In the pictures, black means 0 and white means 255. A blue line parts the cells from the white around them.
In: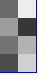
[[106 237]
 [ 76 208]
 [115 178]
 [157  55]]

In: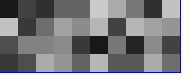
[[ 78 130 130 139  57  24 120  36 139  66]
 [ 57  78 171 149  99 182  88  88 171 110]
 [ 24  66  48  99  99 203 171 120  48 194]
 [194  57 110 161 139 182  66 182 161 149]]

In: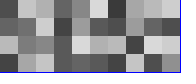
[[ 78 197 177 100 135 217  58 167 186 206]
 [ 68 167 197  89 100  89  68 197  78 144]
 [186 124 135  89 217 177 186  68 217 206]
 [100 112 206  68 156  89  78 156 100  78]]

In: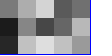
[[ 39 193 222 193 154]
 [122 173 212  90 112]
 [ 27 134  71 102 184]]

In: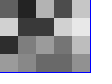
[[155 136 105 105 145]
 [ 45 126 155 117 189]
 [209  57  57 209 232]
 [ 96  35 179  76 198]]

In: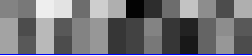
[[131 120 238 227 109 206 175   3  45 109 195 141  76 175]
 [163  88 185  76 131 151  54  66 120  54  24 100 151  76]
 [163  76 185  88 131 151  54  66 131  54  34 100 141  88]]

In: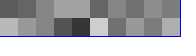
[[184 153 133  83  53 206 113 153 124 174]
 [ 92 101 133 162 162 101 133 113 142 124]]

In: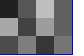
[[ 75 126  54 117]
 [ 33  86 190  97]
 [168  66 157  97]]

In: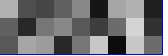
[[ 88 166 156  40 118 200  12 200 108]
 [177  79  70  97 136  22 166 177  31]
 [ 97  40 118 136  88  61 108 212  50]]
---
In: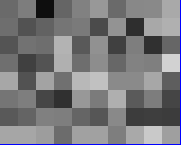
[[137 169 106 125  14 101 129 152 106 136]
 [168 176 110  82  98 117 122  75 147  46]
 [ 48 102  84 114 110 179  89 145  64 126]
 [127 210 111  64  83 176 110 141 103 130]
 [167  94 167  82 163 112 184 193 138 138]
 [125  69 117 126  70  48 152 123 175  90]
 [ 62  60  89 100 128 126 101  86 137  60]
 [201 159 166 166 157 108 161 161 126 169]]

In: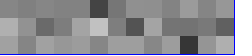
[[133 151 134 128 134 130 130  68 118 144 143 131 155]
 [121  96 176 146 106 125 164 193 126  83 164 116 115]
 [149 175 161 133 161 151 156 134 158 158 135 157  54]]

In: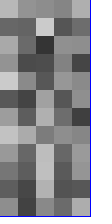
[[133 175 184 147 141]
 [ 85 109 103 100 203]
 [144 142 169 106  52]
 [130  69 147  75  77]
 [151 138 203 138  87]
 [ 86 143  88  68 161]
 [109  63 157  93 176]
 [142 134 194 171 124]
 [103 154 153 103 189]
 [ 90 149 118  93 191]
 [ 83  87  94  71 178]
 [107 173 142  66 137]]

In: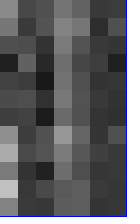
[[ 57  60 138  72  80 116  98]
 [ 45  80 119  58  83 131 118]
 [ 57  53  79  77  51 122  83]
 [ 62  32  32  97  40 110  70]
 [ 51  54  66  61  25 114  80]
 [ 57  50  75  78  49 120  82]
 [ 52  48  62  66  27 106  81]
 [ 53  80 143  61  81 151 101]
 [ 64  57 171  74  84 123  87]
 [ 54  56 122  51  33 109  78]
 [ 58  54 192  56  73  89  94]
 [ 52  55 131  58  55  92  94]]

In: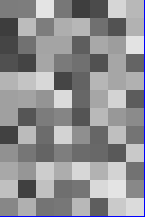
[[214 184 124 125 228 119  62  75]
 [ 82 178  61 188 125 174 183 112]
 [157 227  69 113 164 164  94 168]
 [166 100  80  68 166 122 112  81]
 [166 177 180 196 216  69  99 182]
 [211  92 160 163 148 219 103 166]
 [152 139 160  85 124 133  84 185]
 [191 116  65 187 108 211 143 102]
 [ 89 201 145 118 100 126 107 104]
 [211 114 168 150 205 173 215 178]
 [228 136 192  64 193 111 117 217]
 [202 219 135 176 116 119 184  94]]

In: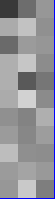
[[109 151  57]
 [194 144 171]
 [155 150 106]
 [198 140 175]
 [ 89 118 175]
 [210 139 171]
 [131 175 144]
 [135 157 155]
 [143 141 189]
 [164 153 155]
 [201 126 151]]

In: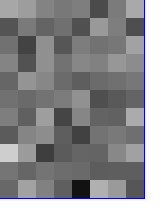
[[123 169 167 157 131 120 126  75]
 [126  78  84 122 100 112  80 153]
 [119 162 113  67 144  86 125 114]
 [151 140 132  82 144 114 135 129]
 [112 119 102 148 135 107  94 107]
 [ 89 100 113 106 115 124 145  79]
 [ 97 171 126  96 158  69 134  99]
 [121 111  91 133 141  94  65 115]
 [136 161 206 155  62  91 101 100]
 [ 94  94 117 102 116 109 106  93]
 [154  86 104 162 129  95  18 176]]

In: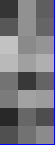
[[145  94  53]
 [145 101  87]
 [138 148 194]
 [160 175 185]
 [ 56 100 115]
 [162 156 123]
 [103  77  40]
 [114 139  80]]
